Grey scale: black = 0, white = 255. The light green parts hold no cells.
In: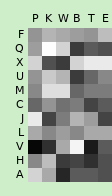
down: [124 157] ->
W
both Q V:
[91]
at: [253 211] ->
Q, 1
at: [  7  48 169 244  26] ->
V, 0
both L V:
[169]
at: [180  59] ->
U, 2

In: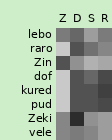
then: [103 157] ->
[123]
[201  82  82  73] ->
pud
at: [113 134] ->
raro, 2
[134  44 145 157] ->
Zeki
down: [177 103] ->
S
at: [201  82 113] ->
raro, 0

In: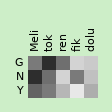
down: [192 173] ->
dolu
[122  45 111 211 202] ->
G
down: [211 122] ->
fik
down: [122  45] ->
Meli
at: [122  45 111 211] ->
G, 0

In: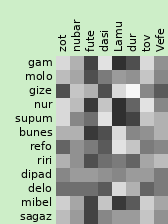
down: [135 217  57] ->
Lamu
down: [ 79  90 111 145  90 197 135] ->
dasi
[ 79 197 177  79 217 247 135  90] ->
gize
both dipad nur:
[135]

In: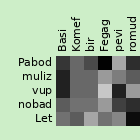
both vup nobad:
[154]
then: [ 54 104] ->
[74]
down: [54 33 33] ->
Basi
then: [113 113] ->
[154]
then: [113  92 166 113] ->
[134]
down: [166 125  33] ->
pevi
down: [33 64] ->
pevi

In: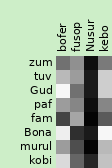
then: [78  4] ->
[185]
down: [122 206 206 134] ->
kebo
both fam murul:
[4]
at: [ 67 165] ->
fam, 0
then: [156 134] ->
[14]
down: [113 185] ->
bofer
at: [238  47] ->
Bona, 0

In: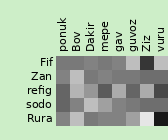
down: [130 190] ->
Bov
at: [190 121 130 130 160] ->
Rura, 1
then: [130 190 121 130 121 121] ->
[110]
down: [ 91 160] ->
mepe
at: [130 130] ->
Rura, 3
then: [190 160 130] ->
[121]

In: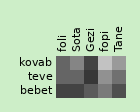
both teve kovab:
[101]
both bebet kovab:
[67]

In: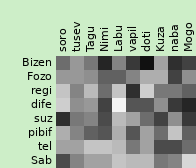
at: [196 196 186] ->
tel, 2
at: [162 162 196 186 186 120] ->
Sab, 2
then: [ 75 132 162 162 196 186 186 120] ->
[132]

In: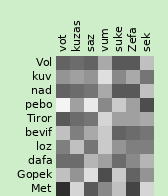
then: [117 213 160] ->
[160]
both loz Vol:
[192]
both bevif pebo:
[202]

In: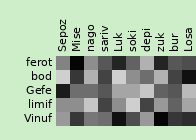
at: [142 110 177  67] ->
bod, 5
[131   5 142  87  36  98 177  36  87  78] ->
ferot
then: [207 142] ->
[110]
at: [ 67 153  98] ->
limif, 6
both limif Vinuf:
[153]
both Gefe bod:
[110]

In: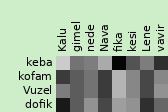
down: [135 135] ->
kesi
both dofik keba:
[47]
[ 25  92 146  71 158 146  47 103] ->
dofik

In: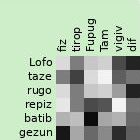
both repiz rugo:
[125]
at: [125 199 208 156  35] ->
rugo, 1
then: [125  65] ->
[218]

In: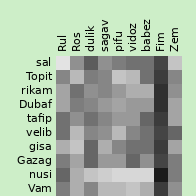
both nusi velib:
[102]
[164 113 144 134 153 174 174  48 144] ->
rikam
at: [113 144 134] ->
rikam, 1

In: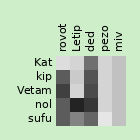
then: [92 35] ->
[55]
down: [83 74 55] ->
ded
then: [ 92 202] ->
[83]
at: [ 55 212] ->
nol, 2
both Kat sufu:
[193]
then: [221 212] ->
[112]
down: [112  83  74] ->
ded

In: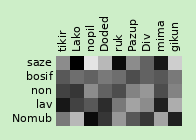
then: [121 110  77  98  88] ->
[121]
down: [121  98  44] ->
Doded
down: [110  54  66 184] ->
Lako
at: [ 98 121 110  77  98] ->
bosif, 2

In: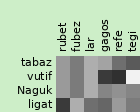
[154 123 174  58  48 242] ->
vutif

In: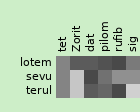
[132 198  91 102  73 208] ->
terul
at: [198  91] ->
terul, 1
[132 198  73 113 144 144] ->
sevu
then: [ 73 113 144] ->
[144]
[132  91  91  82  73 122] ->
lotem
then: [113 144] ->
[144]

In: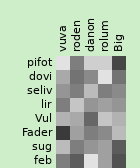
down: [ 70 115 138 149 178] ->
Big
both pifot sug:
[126]
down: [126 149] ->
danon
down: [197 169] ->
roden
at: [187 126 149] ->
sug, 0
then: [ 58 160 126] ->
[138]
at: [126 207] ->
pifot, 1

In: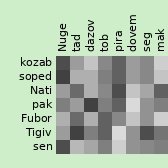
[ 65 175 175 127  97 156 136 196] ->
soped
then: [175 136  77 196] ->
[166]
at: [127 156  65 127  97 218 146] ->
pak, 0
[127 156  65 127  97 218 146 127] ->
pak
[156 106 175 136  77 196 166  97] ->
Nati
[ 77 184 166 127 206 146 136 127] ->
sen
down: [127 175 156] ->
Nuge

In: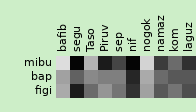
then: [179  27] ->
[69]
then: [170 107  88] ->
[88]

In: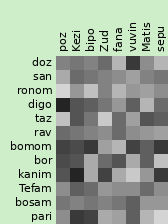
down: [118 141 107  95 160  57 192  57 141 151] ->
sepu
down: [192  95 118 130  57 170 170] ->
bipo
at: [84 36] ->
kanim, 0
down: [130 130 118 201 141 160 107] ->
Zud
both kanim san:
[170]
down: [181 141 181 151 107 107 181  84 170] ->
fana

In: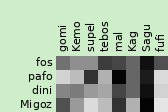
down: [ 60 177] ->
tebos
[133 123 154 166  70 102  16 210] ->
dini
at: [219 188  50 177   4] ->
Migoz, 2
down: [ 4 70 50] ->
mal
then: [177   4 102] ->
[28]

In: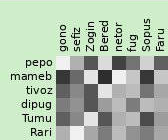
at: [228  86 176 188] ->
Tumu, 2
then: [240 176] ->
[86]
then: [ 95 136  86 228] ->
[176]
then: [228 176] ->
[188]
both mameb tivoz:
[228]
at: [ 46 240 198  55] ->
mameb, 3

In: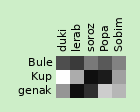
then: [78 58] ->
[121]
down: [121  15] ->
soroz

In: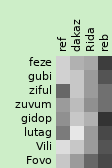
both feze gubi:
[209]
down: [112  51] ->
reb
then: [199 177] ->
[51]
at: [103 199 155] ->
ziful, 0
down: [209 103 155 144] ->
ref
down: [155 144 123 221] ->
ref

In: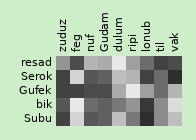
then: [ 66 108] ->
[46]
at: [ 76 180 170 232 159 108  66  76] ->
resad, 1
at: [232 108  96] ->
bik, 1
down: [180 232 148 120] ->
ripi
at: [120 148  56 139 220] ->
bik, 4

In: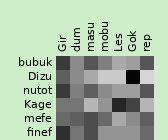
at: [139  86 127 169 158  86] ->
bubuk, 1
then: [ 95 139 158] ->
[158]
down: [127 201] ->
mobu
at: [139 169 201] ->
Dizu, 1
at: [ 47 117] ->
finef, 0
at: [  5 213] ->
Dizu, 5
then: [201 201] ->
[5]

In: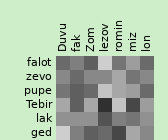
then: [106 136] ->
[136]
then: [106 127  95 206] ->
[117]
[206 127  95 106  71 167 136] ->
ged
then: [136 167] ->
[117]
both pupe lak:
[117]

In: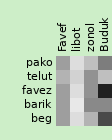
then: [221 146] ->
[32]
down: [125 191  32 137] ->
Buduk
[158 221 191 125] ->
pako

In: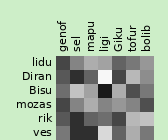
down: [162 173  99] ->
mapu
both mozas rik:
[70]
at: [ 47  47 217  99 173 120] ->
ves, 1
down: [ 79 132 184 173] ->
tofur

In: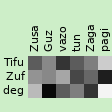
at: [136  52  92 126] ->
Tifu, 1
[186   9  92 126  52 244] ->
deg
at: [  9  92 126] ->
deg, 1
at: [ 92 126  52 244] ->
deg, 2
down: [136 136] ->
Guz

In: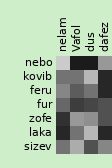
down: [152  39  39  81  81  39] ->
dafez
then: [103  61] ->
[70]
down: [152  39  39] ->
dafez
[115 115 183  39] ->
kovib
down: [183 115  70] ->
dus

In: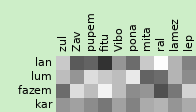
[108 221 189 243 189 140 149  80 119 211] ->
fazem
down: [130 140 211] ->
lep
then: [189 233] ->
[99]

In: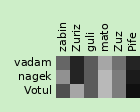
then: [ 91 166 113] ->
[36]
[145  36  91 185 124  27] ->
nagek
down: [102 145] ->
zabin
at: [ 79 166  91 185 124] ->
Votul, 0
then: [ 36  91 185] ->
[124]
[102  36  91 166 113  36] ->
vadam

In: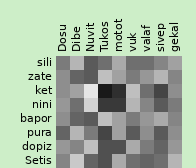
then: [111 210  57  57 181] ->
[133]
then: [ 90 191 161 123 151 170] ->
[133]

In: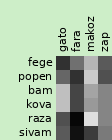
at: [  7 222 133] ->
raza, 1
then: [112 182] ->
[90]
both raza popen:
[80]
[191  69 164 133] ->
bam
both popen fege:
[49]
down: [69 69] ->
fara

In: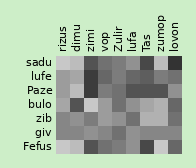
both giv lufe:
[113]
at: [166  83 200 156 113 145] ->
bulo, 0
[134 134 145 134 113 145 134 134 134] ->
giv
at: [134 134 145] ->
giv, 0

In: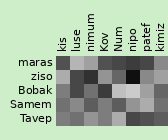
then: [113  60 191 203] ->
[160]
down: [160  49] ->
nimum
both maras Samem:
[137]
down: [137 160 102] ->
kimiz
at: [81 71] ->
maras, 3

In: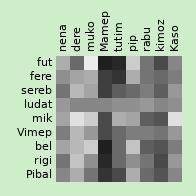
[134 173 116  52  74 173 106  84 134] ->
Pibal
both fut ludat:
[134]
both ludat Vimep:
[152]
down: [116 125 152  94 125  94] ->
rabu
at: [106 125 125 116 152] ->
Vimep, 4
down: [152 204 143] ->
muko

